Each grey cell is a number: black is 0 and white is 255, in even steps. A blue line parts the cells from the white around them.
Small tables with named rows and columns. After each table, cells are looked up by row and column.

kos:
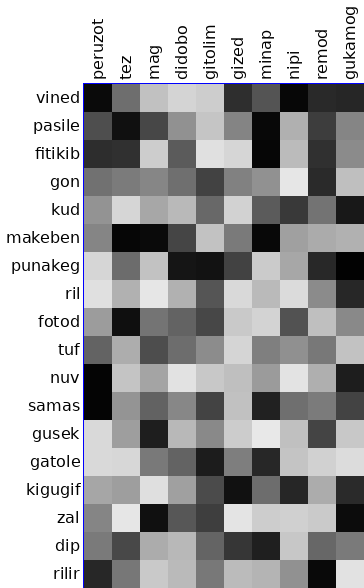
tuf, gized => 213
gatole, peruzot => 217
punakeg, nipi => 167
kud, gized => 210
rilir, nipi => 145
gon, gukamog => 191
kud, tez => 214
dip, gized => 54

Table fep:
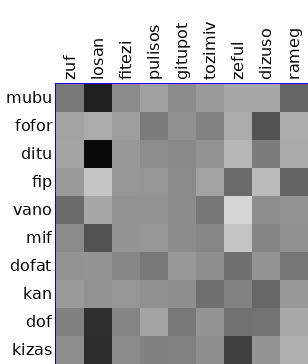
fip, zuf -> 155
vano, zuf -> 107
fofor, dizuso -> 83
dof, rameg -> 168
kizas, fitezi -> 138
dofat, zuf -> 146
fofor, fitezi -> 158
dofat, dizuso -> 148
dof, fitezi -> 133
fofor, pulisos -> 123
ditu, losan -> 10
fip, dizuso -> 186
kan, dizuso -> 104
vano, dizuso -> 141
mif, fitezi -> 148
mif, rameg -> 144
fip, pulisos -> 150

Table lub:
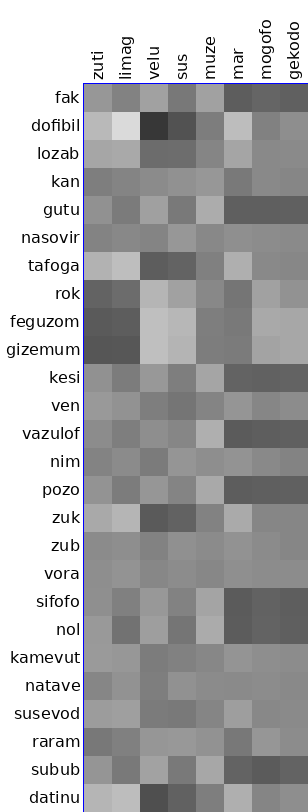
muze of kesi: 165
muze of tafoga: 128
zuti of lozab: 166
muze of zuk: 130
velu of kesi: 152
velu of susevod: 123
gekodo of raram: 140
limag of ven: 146
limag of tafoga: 190
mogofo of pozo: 95
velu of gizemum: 191
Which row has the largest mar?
dofibil

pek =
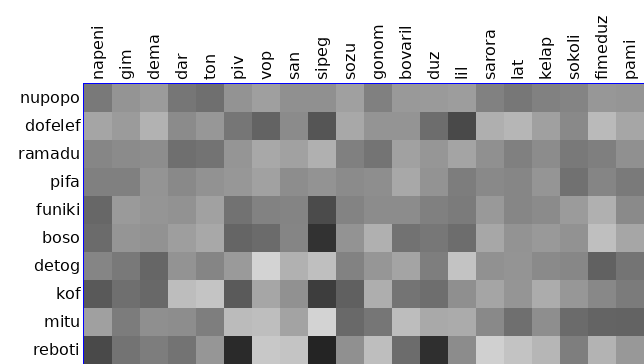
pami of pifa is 122
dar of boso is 158
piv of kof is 90
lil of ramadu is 164
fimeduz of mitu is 100
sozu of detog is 130

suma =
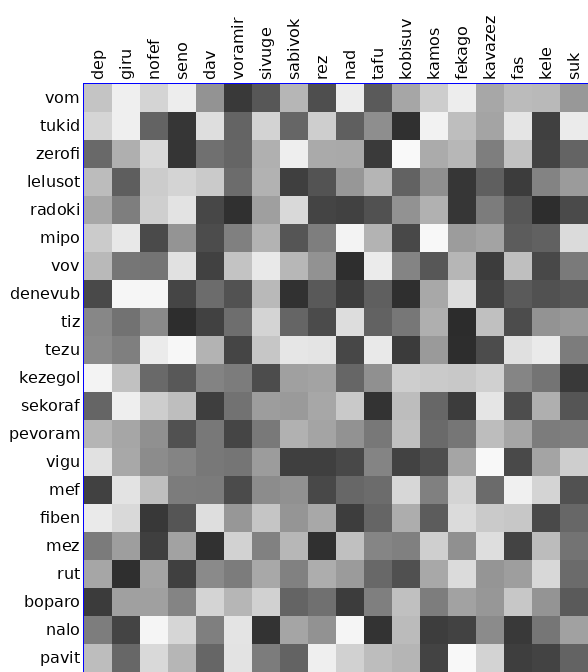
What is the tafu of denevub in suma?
95
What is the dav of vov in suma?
65
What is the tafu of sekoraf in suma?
51
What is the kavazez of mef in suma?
107
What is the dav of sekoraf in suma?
62
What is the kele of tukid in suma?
64
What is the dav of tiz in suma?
65
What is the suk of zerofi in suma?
100
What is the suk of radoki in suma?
74
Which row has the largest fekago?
pavit

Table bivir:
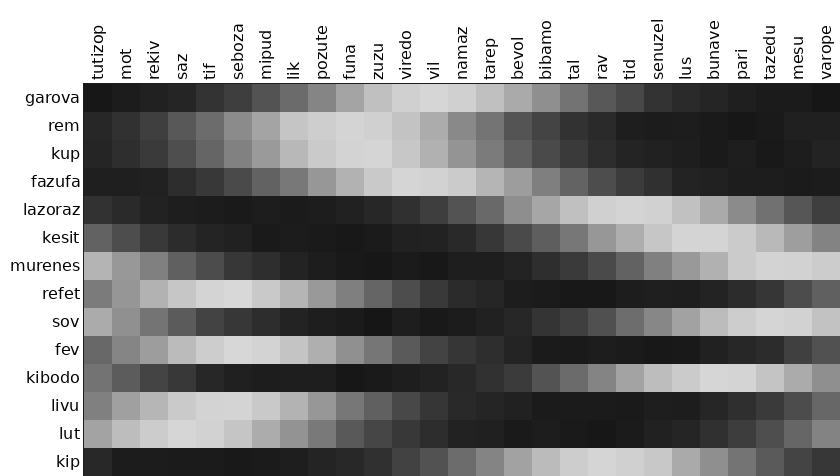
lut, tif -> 210
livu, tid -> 26
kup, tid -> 36
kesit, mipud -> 26
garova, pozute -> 133
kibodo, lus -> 203
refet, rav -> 24
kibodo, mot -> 92
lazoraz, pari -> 139
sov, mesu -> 210
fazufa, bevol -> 157
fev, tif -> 205
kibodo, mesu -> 171
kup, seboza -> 129

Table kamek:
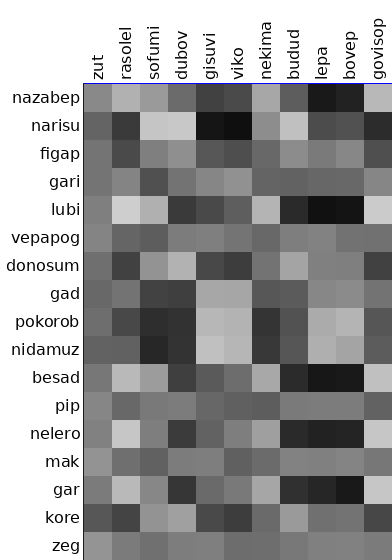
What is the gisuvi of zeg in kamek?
127
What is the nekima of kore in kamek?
106
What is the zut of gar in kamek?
123
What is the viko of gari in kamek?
145
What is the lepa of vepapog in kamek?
130
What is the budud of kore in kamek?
154
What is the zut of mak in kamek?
147
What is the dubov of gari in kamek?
115
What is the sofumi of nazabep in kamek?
154
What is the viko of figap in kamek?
78
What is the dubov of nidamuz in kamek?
51
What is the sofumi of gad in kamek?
66
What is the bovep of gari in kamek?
104
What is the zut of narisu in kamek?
100
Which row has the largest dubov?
narisu

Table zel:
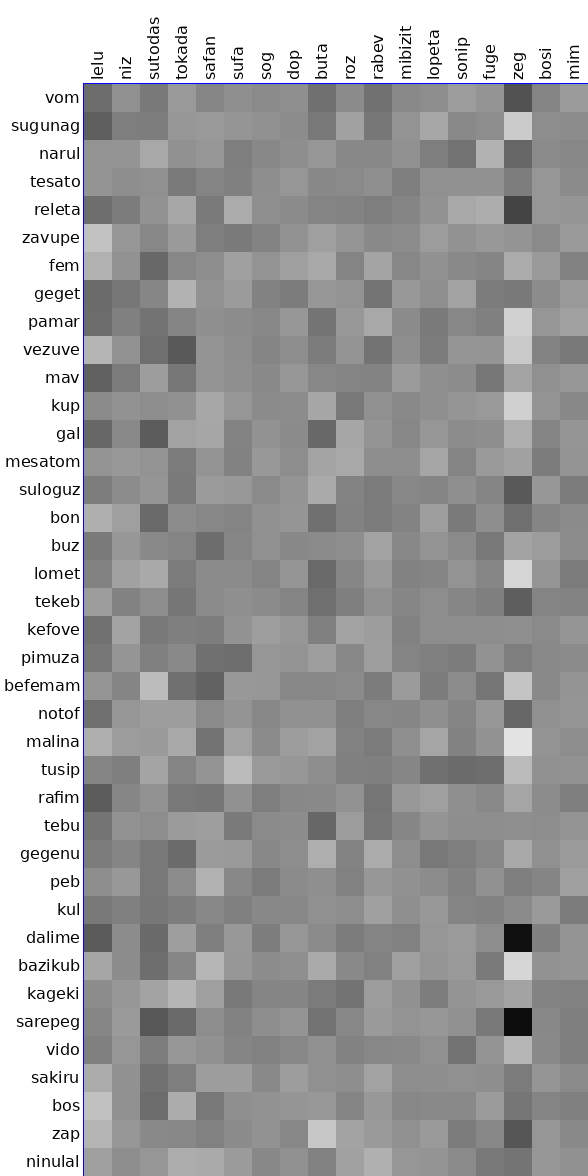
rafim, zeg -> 165
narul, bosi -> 138
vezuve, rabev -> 115
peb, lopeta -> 140
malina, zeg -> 227
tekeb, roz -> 127
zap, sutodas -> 137
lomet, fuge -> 134

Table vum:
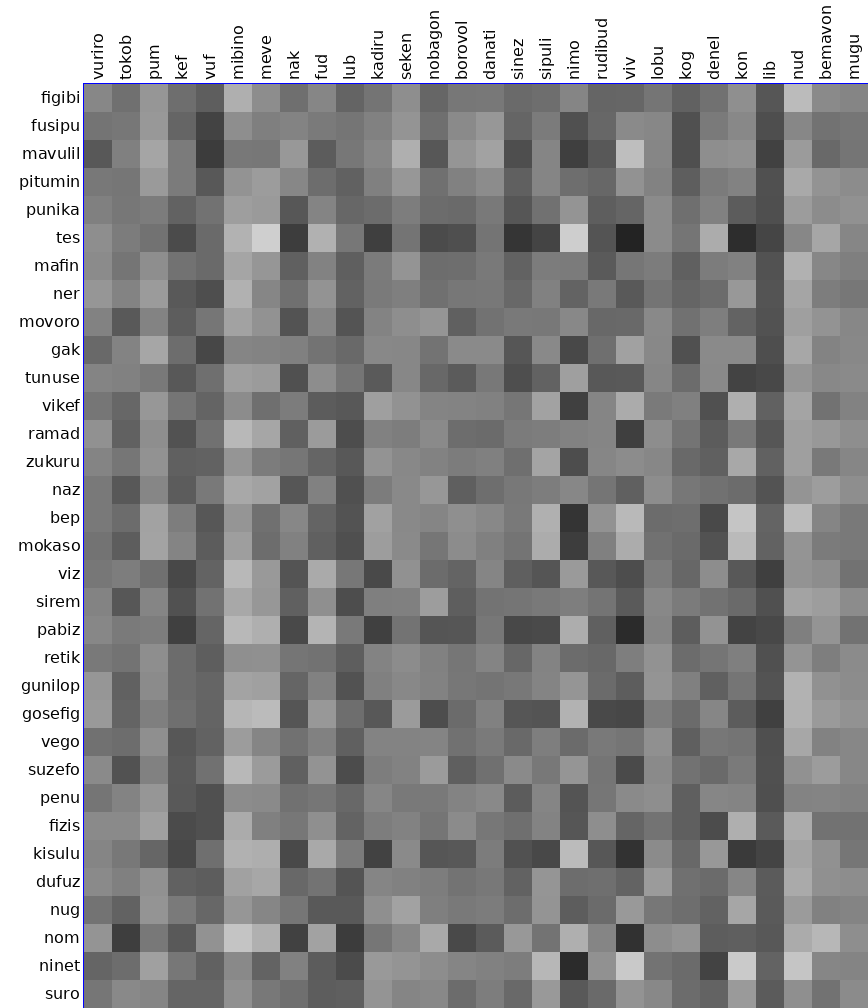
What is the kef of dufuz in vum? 97
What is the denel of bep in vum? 73
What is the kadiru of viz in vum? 73
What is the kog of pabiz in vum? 93
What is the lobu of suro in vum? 136
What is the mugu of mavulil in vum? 117
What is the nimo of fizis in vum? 86
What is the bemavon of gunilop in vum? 145
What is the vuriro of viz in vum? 119
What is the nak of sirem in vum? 96
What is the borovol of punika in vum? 106

